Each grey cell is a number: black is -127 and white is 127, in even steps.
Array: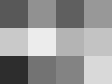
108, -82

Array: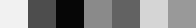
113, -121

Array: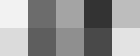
114, -76

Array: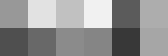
113, -71

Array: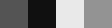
105, -111

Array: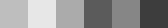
103, -66

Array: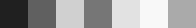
120, -95

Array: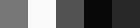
121, -119

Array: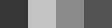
67, -73
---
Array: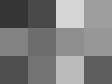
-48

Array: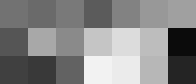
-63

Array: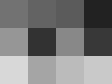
88

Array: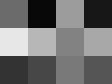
-76

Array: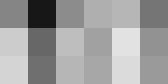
84

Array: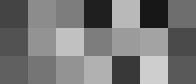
-31
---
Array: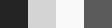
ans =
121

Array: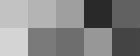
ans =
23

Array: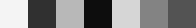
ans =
3

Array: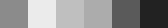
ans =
-37

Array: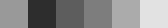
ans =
43

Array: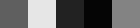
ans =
-122

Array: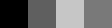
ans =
70

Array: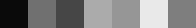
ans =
105
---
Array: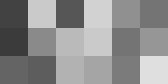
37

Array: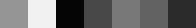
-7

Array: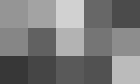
-38

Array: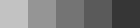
-11

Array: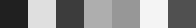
23

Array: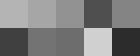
-18

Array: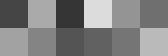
-30
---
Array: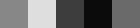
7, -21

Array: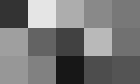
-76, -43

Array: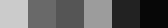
75, -120

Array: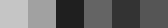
69, -42

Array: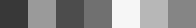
-71, 5

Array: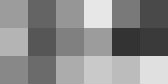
28, 96

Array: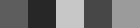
-34, 27
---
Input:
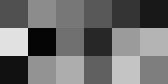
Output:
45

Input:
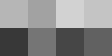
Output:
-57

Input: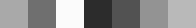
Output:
123

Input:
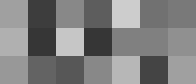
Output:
-40

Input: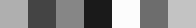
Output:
6

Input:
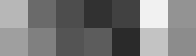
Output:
-43
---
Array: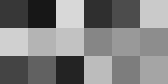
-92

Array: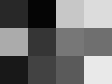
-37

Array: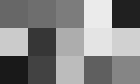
60

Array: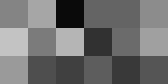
-63

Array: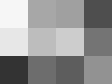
-34

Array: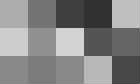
9

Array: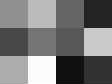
-112
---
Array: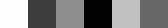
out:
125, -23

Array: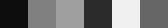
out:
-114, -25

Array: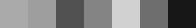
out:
42, -104

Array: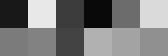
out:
-103, 16

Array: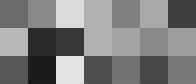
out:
-20, -6

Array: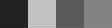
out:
-93, 2

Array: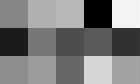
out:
5, 34

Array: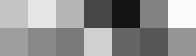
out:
68, 22
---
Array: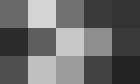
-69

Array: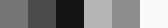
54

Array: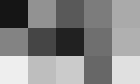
-3

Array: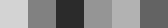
21

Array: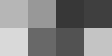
-64

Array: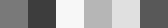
54

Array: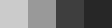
-88

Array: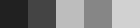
6
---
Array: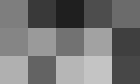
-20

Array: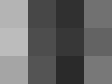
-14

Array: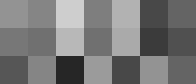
-27

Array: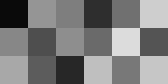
78

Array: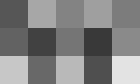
-3

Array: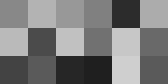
44

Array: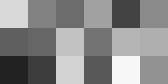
10
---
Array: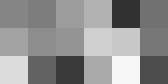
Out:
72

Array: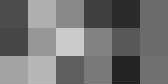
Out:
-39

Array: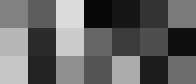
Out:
-49

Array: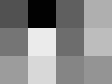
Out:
-18

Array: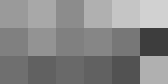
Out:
-8

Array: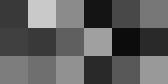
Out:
-115

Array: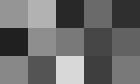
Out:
-58
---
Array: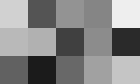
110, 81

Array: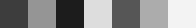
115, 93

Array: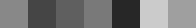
75, 31

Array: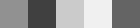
112, 75

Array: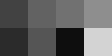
83, 14

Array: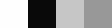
126, 70
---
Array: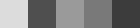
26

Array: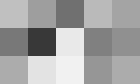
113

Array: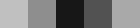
-104

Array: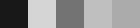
-12

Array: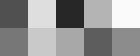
40

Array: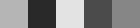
99

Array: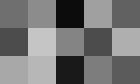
-102
